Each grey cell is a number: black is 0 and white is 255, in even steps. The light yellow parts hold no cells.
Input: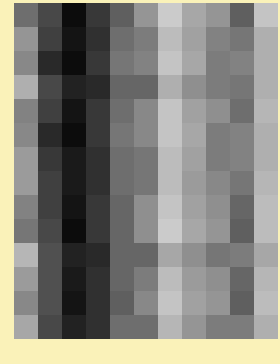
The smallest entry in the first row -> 12
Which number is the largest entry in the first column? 182
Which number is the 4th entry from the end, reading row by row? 149
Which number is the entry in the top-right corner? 196
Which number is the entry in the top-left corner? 110
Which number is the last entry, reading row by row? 175
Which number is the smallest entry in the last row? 34
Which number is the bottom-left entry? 167
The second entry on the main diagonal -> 64
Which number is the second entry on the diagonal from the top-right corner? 118
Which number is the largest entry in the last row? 182
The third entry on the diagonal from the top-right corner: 124
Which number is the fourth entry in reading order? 56
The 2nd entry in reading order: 72
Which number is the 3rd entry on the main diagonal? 12
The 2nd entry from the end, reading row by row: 124

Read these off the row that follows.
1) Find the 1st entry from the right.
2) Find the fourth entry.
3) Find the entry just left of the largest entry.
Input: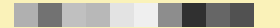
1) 81
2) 184
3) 227

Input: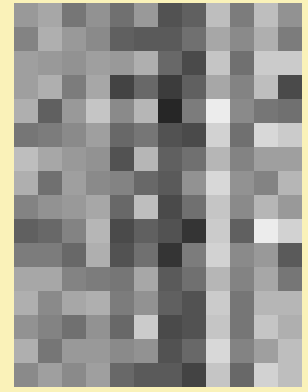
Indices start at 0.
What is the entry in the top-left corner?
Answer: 153
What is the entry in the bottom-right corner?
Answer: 190
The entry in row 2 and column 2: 146
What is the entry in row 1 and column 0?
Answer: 131
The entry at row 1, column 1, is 175
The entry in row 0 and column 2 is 118
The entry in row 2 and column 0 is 159
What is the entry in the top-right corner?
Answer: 146
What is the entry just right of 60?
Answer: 96
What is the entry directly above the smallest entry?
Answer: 60
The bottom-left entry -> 138
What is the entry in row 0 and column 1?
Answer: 167
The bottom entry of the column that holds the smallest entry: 90
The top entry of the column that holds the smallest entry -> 82

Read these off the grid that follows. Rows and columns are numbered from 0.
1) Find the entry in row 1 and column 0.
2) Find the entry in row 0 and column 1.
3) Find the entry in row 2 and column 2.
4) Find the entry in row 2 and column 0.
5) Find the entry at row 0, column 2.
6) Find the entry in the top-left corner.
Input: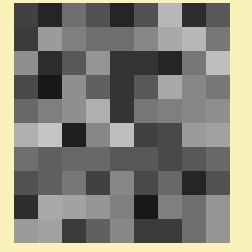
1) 59
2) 37
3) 88
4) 143
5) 111
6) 65
